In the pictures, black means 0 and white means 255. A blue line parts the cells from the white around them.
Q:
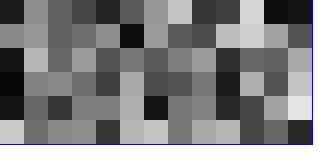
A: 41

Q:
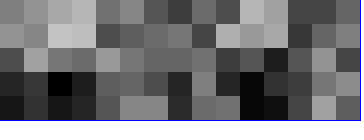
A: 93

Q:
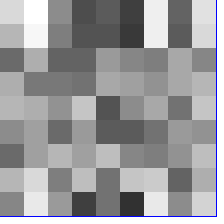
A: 211

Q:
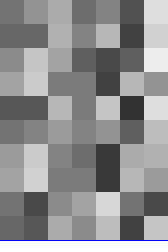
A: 197

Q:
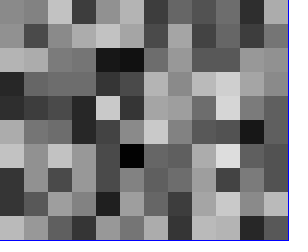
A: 88
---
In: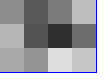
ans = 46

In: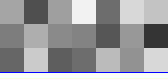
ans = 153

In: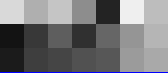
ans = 149

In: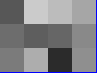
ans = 102

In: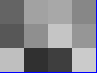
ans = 197

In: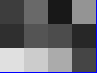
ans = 76
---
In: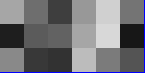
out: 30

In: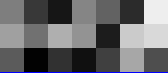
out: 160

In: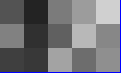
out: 129

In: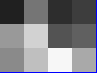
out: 153

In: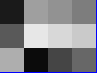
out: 89

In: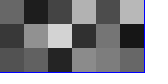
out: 56

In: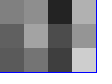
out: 96

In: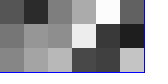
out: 118

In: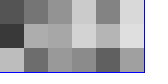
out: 57
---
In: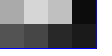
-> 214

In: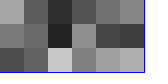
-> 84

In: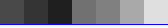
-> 128

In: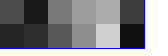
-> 156

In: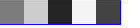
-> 37

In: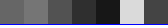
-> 23

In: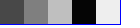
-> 191
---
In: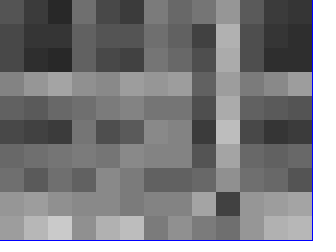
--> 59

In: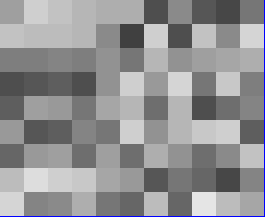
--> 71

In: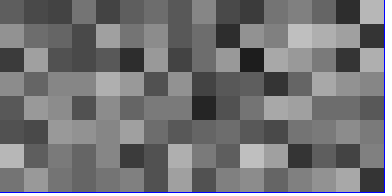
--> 45

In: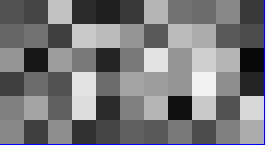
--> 136

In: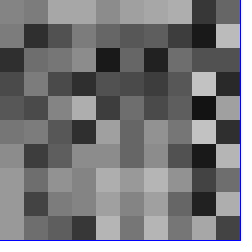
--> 55

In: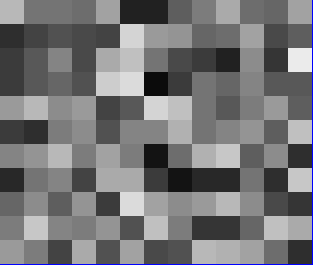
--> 102

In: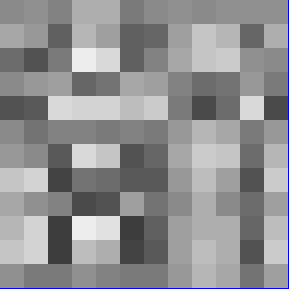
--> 144

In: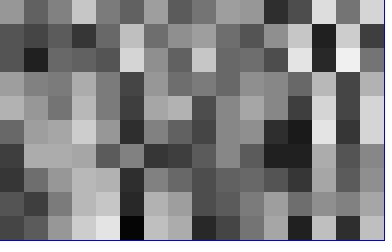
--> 116

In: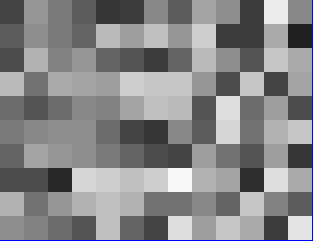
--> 235
